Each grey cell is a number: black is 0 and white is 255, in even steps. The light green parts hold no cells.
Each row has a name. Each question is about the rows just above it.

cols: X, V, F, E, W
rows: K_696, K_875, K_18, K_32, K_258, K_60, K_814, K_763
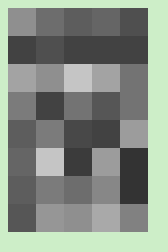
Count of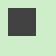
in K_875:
4
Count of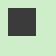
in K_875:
0
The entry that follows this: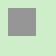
| 143 |
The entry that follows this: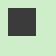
| 156 |

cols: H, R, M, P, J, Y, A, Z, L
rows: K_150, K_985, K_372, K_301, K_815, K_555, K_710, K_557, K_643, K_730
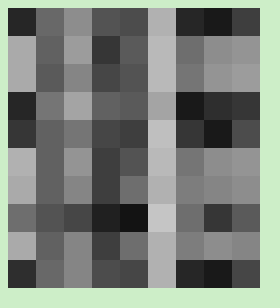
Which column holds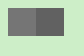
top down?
R
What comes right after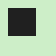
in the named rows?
| 19 |

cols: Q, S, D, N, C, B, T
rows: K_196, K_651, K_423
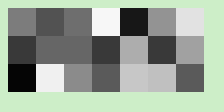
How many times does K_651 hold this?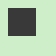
3
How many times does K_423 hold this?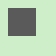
2

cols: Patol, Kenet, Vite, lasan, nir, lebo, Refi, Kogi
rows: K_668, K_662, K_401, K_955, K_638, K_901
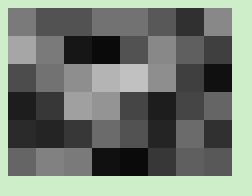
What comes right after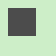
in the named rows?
| 114 |
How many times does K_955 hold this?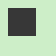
1
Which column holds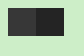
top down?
Kenet

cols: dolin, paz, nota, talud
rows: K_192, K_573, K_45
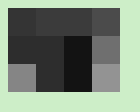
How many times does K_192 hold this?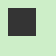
1
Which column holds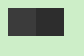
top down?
paz
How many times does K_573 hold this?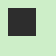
2
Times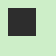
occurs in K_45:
1

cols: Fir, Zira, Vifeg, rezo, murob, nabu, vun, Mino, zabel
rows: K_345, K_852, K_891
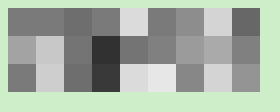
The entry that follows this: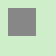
| 212 |
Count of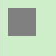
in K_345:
0

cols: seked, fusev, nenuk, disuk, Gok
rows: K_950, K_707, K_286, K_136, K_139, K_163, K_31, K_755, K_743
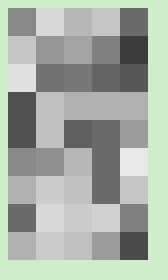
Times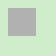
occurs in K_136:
3
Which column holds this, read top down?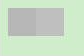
nenuk
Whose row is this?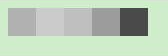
K_743
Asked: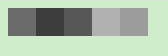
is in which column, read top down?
Gok
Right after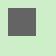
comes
| 87 |

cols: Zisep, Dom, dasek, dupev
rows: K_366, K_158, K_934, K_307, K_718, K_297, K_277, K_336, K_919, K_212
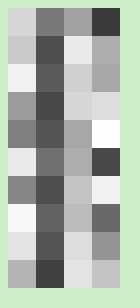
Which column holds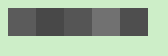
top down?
Dom
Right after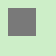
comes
| 161 |
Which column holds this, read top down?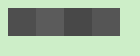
Dom
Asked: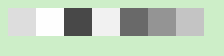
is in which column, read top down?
dupev
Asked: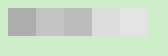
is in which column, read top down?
dasek
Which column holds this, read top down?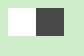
dupev
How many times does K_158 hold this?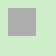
1

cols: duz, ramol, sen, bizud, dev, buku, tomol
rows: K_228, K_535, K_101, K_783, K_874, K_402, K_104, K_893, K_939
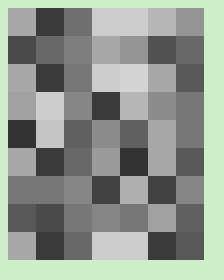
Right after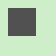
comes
| 104 |
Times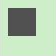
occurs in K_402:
0
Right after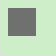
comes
| 204 |
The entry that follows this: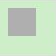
| 66 |
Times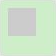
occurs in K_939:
2
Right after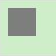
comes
| 168 |
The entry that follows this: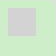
| 168 |

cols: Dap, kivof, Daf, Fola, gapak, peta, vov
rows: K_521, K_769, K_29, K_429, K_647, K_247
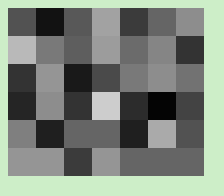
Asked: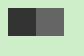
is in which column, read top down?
Daf
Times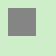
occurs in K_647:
0
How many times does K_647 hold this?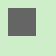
2
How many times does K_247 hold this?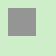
3
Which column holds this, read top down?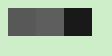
Daf

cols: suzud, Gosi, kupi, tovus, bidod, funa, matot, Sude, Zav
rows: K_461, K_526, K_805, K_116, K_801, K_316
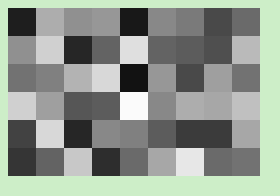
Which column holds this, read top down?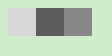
tovus
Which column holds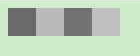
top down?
Zav

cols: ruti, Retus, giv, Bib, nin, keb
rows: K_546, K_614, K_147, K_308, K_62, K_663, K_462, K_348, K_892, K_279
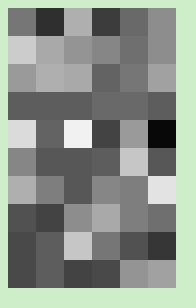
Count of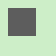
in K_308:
4
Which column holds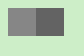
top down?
Bib
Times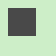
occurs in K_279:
2
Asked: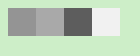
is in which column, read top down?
giv
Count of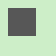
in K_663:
3
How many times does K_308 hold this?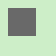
2

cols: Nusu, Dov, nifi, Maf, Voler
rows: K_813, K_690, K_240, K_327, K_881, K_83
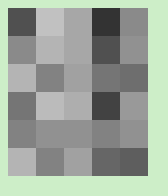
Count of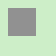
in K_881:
3
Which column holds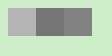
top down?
Nusu

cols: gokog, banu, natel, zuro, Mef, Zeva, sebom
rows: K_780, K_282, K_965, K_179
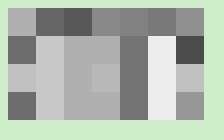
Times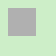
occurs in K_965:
1
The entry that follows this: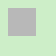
| 115 |

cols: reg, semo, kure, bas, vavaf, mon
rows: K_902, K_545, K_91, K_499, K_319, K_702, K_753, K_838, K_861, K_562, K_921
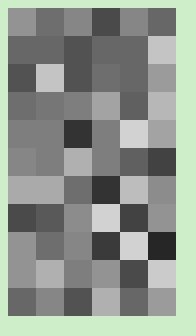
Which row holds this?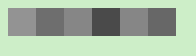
K_902
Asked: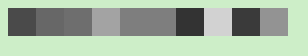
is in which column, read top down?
bas
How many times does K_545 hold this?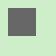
4
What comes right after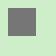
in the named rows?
| 126 |

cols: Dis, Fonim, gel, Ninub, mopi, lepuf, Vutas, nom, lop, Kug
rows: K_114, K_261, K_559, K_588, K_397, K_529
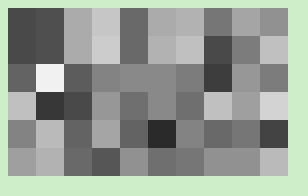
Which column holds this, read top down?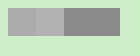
lepuf
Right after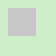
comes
| 105 |
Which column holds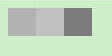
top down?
Vutas
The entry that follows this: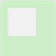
| 92 |

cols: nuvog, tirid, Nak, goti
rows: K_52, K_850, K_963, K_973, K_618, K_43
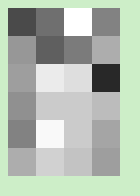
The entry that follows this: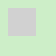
| 195 |
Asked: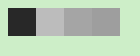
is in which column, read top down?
goti
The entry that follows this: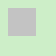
| 158 |
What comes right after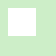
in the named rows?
| 130 |

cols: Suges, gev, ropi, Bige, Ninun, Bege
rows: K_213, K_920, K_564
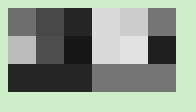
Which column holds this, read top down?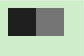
Bege
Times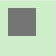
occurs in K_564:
3

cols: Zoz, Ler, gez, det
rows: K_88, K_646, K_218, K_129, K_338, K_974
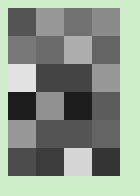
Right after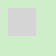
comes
| 52 |
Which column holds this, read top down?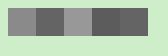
det
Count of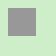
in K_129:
0
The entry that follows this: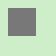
| 108 |
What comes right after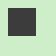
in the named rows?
| 214 |
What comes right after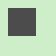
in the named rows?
| 60 |
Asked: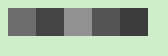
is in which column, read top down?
Ler

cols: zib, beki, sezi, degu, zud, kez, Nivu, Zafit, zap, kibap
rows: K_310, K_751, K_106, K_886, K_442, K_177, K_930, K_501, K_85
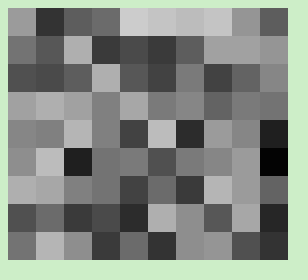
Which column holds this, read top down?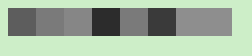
Nivu
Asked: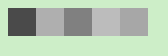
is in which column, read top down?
beki
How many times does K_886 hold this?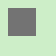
1
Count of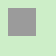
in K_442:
1
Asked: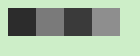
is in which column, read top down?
Nivu

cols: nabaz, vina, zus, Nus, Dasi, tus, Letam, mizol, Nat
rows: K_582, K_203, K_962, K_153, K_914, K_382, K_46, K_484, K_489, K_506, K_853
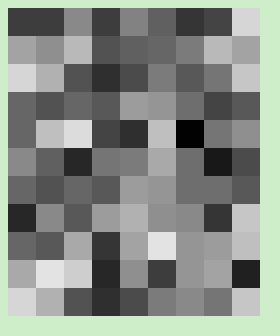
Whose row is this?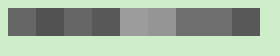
K_46
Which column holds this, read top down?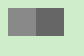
nabaz
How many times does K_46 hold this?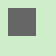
2
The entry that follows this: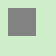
| 96 |

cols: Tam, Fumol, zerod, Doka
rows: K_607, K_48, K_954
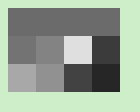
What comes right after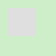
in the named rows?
| 59 |
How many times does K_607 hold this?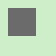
4
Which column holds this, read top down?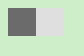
zerod
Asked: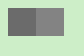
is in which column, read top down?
Fumol
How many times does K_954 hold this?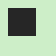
1

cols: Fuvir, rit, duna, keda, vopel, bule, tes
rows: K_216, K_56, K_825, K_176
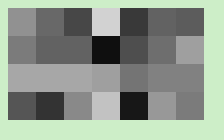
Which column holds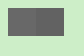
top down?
rit
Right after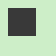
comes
| 98 |
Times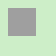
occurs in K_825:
1
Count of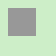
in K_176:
1
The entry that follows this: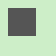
| 51 |
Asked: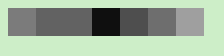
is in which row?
K_56

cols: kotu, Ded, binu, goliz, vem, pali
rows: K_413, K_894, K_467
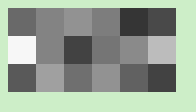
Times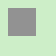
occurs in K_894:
0
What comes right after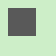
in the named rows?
| 160 |
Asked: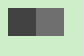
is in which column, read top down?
binu
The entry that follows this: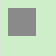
| 188 |
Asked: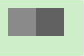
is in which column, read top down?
vem
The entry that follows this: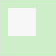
| 131 |
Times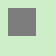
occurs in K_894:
0

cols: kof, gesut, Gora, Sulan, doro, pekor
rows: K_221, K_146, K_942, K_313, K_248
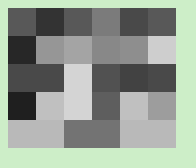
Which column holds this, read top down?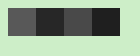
kof
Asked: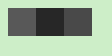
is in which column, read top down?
kof
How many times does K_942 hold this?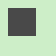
3
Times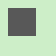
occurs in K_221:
3
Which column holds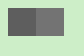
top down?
Sulan
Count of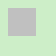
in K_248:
0
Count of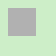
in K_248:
0

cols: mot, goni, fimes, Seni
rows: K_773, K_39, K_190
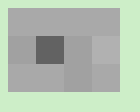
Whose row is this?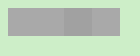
K_190
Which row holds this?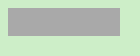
K_773
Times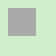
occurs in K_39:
0
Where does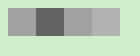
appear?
K_39
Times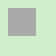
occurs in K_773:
4
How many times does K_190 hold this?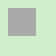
3

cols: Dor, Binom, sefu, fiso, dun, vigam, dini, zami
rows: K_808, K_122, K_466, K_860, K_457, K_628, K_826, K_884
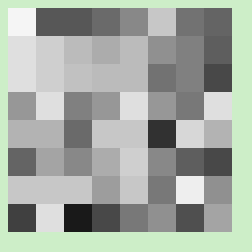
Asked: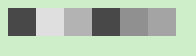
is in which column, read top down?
zami
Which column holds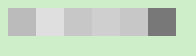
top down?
dun
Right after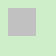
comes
| 187 |
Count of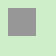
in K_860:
3
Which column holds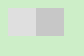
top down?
dun
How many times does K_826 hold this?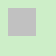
0
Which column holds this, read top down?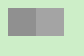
zami

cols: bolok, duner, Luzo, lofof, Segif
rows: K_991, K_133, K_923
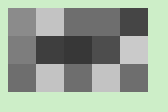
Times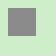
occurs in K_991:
1
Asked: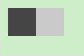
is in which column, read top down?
Segif
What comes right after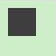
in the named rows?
| 55 |
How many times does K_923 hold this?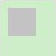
2

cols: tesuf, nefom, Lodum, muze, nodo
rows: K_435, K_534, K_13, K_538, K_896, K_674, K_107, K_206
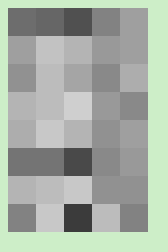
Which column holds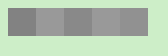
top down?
muze
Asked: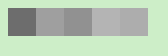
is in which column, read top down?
tesuf
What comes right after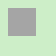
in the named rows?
| 137 |
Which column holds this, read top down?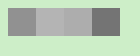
tesuf
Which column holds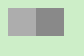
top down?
nodo
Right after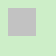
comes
| 180 |

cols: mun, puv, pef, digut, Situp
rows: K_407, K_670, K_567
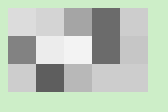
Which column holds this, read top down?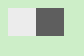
puv
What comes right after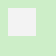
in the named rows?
| 107 |
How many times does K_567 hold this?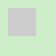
3
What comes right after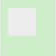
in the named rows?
| 243 |
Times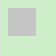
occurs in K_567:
0

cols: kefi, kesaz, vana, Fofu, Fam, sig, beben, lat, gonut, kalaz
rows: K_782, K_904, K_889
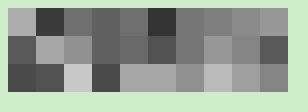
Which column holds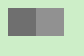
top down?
vana
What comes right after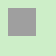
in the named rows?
| 132 |

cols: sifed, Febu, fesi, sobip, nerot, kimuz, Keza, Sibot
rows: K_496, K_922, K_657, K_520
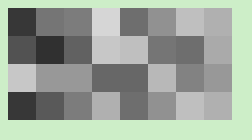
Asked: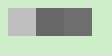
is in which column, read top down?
nerot
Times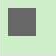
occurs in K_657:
2
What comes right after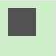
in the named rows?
| 48 |
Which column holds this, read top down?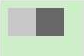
sobip

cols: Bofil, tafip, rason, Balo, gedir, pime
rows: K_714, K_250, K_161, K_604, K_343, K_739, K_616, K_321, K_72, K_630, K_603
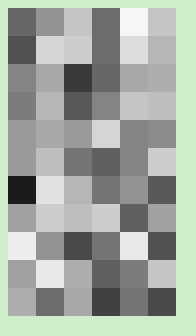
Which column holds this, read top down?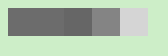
Balo
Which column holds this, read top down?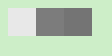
gedir

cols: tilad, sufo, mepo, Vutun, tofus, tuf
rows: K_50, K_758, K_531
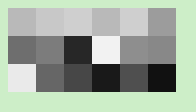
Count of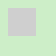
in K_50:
2
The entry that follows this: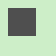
| 17 |

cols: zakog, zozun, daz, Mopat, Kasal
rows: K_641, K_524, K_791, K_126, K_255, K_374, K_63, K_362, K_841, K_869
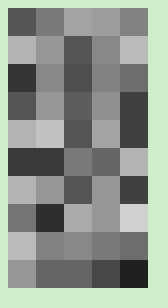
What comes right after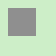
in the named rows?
| 64 |
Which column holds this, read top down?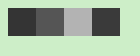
zakog
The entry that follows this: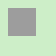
| 130 |

